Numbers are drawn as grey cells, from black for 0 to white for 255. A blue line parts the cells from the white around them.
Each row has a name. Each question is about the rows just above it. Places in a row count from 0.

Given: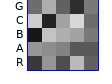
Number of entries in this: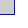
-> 1
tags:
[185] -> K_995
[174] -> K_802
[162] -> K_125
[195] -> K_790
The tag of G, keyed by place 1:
K_802
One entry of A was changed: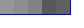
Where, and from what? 4, [88]
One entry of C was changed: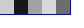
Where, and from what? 1, [35]
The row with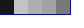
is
B

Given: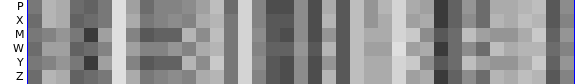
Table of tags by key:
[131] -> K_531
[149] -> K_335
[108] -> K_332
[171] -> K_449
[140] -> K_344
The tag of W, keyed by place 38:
K_531
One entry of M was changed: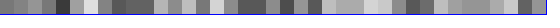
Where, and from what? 18, [77]
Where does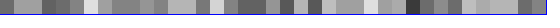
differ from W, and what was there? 12, [171]

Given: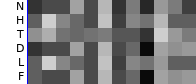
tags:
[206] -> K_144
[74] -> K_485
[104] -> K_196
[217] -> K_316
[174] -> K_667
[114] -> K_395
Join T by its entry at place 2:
K_395
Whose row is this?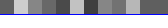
H
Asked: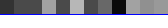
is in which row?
D
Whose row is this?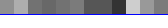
T

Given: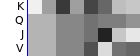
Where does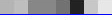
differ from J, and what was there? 1, [180]
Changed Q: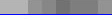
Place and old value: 2, [135]
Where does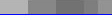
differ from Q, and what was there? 5, [126]

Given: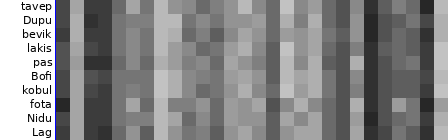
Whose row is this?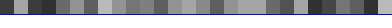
Lag
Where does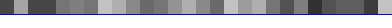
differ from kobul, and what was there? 3, [60]
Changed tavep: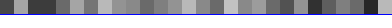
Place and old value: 21, [137]
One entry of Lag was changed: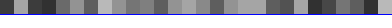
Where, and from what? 19, [106]

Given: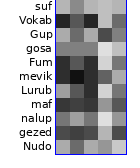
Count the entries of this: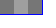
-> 3
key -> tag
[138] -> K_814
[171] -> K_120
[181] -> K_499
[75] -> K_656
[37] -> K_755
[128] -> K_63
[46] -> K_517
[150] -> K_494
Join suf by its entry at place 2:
K_499
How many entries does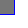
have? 1

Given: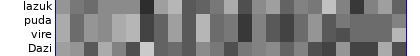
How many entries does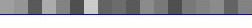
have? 18
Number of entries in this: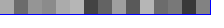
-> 15
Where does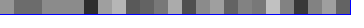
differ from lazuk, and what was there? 1, [120]
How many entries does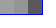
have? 3
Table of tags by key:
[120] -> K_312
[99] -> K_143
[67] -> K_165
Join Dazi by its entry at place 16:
K_143
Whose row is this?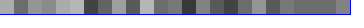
puda

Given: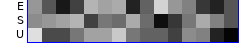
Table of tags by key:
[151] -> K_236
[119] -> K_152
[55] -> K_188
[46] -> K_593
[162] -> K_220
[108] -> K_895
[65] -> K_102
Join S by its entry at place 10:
K_188
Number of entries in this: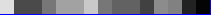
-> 15
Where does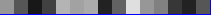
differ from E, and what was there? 9, [211]
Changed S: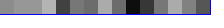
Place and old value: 2, [162]

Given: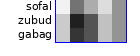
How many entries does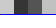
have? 4
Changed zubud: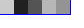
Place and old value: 3, [193]
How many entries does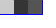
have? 3

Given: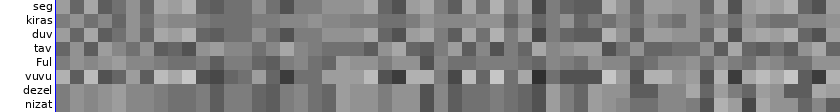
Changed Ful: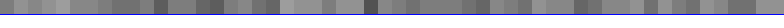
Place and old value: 28, [113]
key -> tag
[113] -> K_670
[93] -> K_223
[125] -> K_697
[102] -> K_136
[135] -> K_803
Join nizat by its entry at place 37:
K_136
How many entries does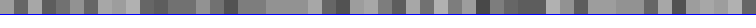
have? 54
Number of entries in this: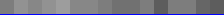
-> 16
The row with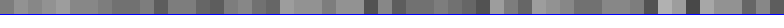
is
nizat
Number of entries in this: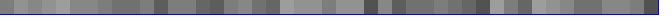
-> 47

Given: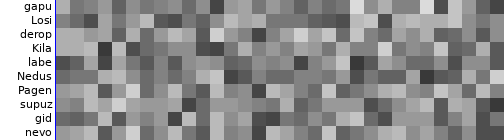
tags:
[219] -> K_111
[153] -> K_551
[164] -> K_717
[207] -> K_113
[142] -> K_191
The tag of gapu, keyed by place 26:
K_111
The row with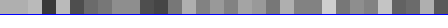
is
Kila
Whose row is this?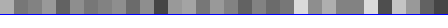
gapu
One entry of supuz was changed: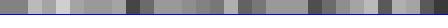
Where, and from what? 0, [142]
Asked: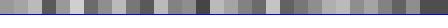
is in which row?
nevo
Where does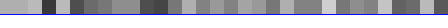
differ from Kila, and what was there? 30, [175]
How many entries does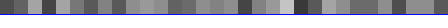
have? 32

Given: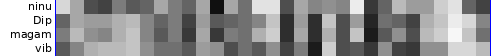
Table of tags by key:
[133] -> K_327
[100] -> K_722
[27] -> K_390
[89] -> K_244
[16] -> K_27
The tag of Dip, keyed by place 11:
K_244
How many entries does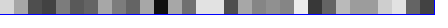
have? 31
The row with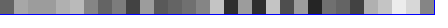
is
Dip

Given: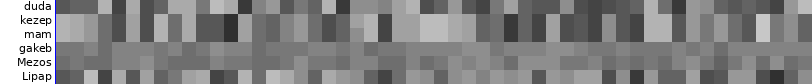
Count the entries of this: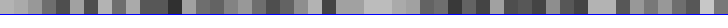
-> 52
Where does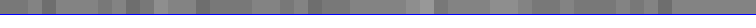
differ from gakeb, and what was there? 30, [142]
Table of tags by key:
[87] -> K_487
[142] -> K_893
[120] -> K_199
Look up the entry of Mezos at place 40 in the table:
K_199
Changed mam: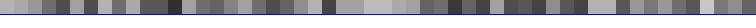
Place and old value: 17, [152]
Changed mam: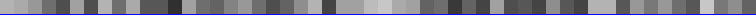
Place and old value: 27, [188]
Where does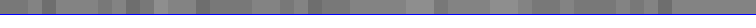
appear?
gakeb

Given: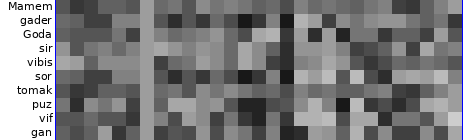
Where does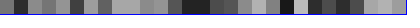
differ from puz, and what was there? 22, [55]
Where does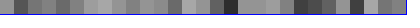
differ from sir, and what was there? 14, [139]
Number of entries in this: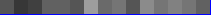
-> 15
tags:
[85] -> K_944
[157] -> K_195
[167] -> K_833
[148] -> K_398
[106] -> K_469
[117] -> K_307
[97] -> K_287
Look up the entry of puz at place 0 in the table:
K_307
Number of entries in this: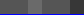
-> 6
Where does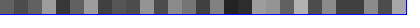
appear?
gan
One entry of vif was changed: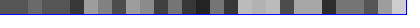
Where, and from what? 17, [178]

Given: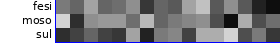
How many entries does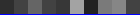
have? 10
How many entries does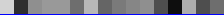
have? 16

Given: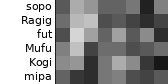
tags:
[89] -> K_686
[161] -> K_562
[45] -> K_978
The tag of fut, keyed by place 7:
K_978
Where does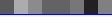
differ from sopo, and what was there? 2, [150]
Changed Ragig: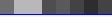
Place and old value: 2, [193]

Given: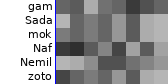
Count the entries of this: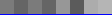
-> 8
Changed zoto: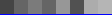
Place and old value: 5, [91]
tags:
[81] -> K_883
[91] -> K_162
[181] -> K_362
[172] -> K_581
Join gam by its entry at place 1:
K_162
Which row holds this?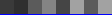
Naf

